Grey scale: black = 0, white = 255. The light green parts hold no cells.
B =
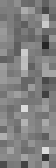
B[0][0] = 133
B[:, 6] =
[97, 70, 174, 203, 106, 77, 38, 98, 143, 161, 164, 73, 101, 64, 148, 159, 115, 169, 149, 95, 121, 218, 54, 165]
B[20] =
[112, 125, 138, 117, 148, 129, 121, 123]
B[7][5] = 121
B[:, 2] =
[143, 123, 105, 111, 101, 106, 94, 95, 134, 137, 127, 144, 118, 159, 125, 120, 146, 117, 108, 127, 138, 133, 134, 124]
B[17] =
[150, 126, 117, 179, 135, 127, 169, 137]
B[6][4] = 137
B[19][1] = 146
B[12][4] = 155
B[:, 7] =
[124, 113, 100, 134, 109, 148, 120, 107, 135, 120, 165, 94, 107, 125, 126, 120, 140, 137, 144, 145, 123, 153, 125, 114]
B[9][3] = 191
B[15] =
[126, 110, 120, 220, 131, 143, 159, 120]
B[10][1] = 120
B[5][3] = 109
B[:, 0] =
[133, 125, 113, 141, 154, 148, 133, 148, 97, 158, 152, 154, 132, 116, 142, 126, 139, 150, 108, 175, 112, 133, 140, 77]
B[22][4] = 140
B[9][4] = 97
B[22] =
[140, 134, 134, 163, 140, 137, 54, 125]
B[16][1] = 116
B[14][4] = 119
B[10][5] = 115
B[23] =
[77, 121, 124, 67, 140, 126, 165, 114]
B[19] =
[175, 146, 127, 140, 120, 112, 95, 145]
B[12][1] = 123

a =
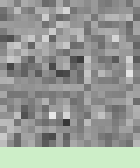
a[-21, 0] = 172
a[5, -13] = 100
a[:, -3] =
[146, 150, 167, 139, 143, 159, 161, 153, 149, 137, 128, 149, 142, 129, 156, 116, 127, 140, 160, 139, 128]
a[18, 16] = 131
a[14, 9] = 162
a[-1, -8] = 136
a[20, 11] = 153
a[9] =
[133, 69, 130, 99, 116, 124, 162, 73, 156, 177, 101, 122, 174, 153, 144, 126, 146, 137, 185, 126]
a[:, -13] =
[114, 153, 137, 134, 202, 100, 149, 153, 118, 73, 131, 115, 162, 120, 125, 157, 231, 126, 165, 75, 117]
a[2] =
[103, 127, 146, 155, 145, 135, 205, 137, 105, 117, 143, 153, 167, 119, 158, 181, 183, 167, 185, 106]
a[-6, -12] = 155
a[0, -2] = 116
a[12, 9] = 169
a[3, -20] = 157
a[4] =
[124, 151, 162, 158, 163, 158, 158, 202, 141, 164, 179, 184, 113, 153, 168, 173, 168, 143, 113, 165]
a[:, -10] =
[157, 117, 143, 148, 179, 141, 108, 148, 81, 101, 133, 132, 162, 140, 112, 134, 143, 156, 135, 150, 168]
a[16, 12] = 114
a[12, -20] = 136
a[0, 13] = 153
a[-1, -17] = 155
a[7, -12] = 127
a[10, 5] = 92
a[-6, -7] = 162
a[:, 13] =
[153, 152, 119, 166, 153, 121, 145, 133, 143, 153, 130, 140, 155, 142, 134, 162, 167, 142, 147, 148, 154]
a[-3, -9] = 124
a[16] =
[145, 147, 190, 81, 113, 160, 131, 231, 134, 213, 143, 132, 114, 167, 193, 158, 116, 127, 152, 173]
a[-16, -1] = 123
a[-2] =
[201, 159, 103, 162, 162, 133, 83, 75, 157, 97, 150, 135, 160, 148, 120, 110, 123, 139, 130, 161]
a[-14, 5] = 154
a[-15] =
[128, 188, 200, 155, 100, 181, 170, 149, 178, 199, 108, 113, 157, 145, 111, 146, 132, 161, 166, 101]

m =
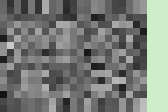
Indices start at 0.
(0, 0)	101
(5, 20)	68
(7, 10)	92
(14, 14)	62
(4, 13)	85
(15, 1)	83
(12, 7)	70
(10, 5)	135
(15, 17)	150
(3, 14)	79
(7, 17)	159
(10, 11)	104
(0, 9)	48
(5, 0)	29
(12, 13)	162
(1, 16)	71
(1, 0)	104
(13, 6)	148
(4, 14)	161
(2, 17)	126
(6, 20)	82
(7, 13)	85
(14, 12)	161
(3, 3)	123
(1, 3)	50
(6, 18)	128
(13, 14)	154
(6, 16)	92
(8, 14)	144
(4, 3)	138
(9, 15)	109
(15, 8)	86
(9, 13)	30
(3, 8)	169
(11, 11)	91
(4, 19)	105
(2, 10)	49

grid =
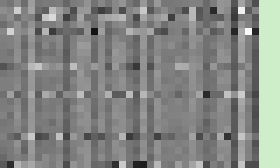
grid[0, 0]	125
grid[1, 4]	164
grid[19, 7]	117
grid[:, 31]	[149, 150, 93, 152, 106, 131, 138, 147, 146, 120, 135, 144, 135, 107, 140, 143, 137, 136, 135, 170, 144, 137, 146, 111]
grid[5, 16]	136
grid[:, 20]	[152, 199, 164, 137, 151, 150, 151, 141, 149, 147, 142, 148, 149, 182, 142, 146, 154, 142, 150, 128, 143, 139, 146, 28]
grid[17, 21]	111
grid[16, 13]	104
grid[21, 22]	146
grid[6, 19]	105
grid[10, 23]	126
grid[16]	[130, 111, 146, 112, 148, 121, 128, 125, 134, 106, 122, 136, 145, 104, 138, 120, 145, 141, 116, 110, 154, 108, 144, 127, 130, 131, 133, 137, 128, 115, 130, 137, 134, 91, 151, 127, 76]
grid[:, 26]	[125, 77, 139, 130, 102, 123, 113, 125, 126, 171, 129, 122, 127, 120, 125, 126, 133, 132, 128, 119, 130, 122, 129, 131]
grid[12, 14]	146
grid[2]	[127, 140, 110, 133, 128, 82, 197, 217, 146, 64, 97, 164, 109, 113, 156, 166, 174, 184, 127, 74, 164, 135, 154, 166, 64, 136, 139, 183, 90, 107, 98, 93, 129, 58, 120, 123, 85]
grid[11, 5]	117
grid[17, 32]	134
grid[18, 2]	133
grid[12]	[126, 126, 138, 114, 151, 115, 123, 123, 134, 99, 124, 145, 148, 111, 146, 113, 135, 143, 123, 117, 149, 112, 141, 130, 129, 121, 127, 143, 134, 111, 117, 135, 135, 90, 155, 122, 85]
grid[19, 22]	66
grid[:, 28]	[128, 86, 90, 126, 109, 140, 130, 128, 135, 142, 127, 130, 134, 164, 128, 128, 128, 123, 117, 75, 125, 124, 128, 194]
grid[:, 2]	[139, 205, 110, 145, 144, 140, 138, 142, 144, 121, 128, 133, 138, 97, 134, 139, 146, 138, 133, 91, 145, 136, 127, 180]
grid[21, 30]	121
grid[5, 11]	142
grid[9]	[83, 101, 121, 131, 184, 197, 155, 139, 149, 112, 189, 143, 132, 153, 140, 90, 153, 124, 88, 56, 147, 82, 134, 128, 129, 174, 171, 147, 142, 97, 150, 120, 112, 90, 122, 142, 89]
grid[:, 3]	[109, 129, 133, 119, 135, 110, 103, 115, 111, 131, 108, 116, 114, 118, 106, 108, 112, 120, 114, 149, 107, 100, 120, 152]
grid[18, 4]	152
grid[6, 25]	124
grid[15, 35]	121
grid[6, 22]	139
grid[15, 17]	137
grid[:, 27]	[129, 184, 183, 156, 152, 144, 146, 133, 140, 147, 146, 145, 143, 135, 147, 144, 137, 134, 139, 162, 142, 142, 139, 163]
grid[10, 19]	109
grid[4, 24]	123

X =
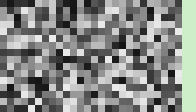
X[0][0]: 53
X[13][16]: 63
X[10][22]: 92
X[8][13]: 188
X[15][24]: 29
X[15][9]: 230
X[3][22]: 231
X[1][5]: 90
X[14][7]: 97
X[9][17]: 215
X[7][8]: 30
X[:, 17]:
[177, 168, 177, 149, 70, 39, 20, 231, 158, 215, 176, 22, 226, 216, 99, 127]
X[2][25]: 119
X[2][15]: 174
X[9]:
[77, 212, 114, 158, 138, 158, 163, 116, 30, 190, 152, 93, 27, 89, 123, 149, 188, 215, 128, 59, 60, 99, 178, 96, 169, 189]
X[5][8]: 76
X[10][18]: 217
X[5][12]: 70
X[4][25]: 235
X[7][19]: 23
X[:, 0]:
[53, 155, 158, 217, 227, 110, 131, 63, 102, 77, 124, 231, 165, 49, 189, 63]
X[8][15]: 233
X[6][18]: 197
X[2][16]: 85
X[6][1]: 208
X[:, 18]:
[116, 96, 48, 201, 86, 197, 197, 90, 221, 128, 217, 129, 91, 229, 97, 122]
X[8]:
[102, 179, 167, 81, 140, 212, 133, 64, 54, 26, 37, 71, 70, 188, 51, 233, 26, 158, 221, 77, 197, 34, 155, 108, 108, 159]
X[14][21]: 113
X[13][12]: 82
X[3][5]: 107
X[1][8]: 43
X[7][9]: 232
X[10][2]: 152
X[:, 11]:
[164, 139, 181, 195, 165, 67, 100, 224, 71, 93, 140, 26, 195, 153, 138, 130]
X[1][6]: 70

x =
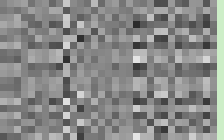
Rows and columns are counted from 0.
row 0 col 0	131
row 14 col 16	101
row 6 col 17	127
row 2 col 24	168
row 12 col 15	131
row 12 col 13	114
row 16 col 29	67
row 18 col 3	112
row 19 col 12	122
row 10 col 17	132
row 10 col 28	110
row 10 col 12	136
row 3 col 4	105
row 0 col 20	119
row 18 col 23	56
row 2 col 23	74
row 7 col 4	163
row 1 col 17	126
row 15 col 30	141
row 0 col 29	86
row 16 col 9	213
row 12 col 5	143
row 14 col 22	102
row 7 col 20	186
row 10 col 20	105
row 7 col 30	164
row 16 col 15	142
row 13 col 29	167
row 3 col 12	137
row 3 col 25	89
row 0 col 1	145
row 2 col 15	152
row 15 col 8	141
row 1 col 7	168
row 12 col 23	166
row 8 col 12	144
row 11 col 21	107
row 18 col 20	121
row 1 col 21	141
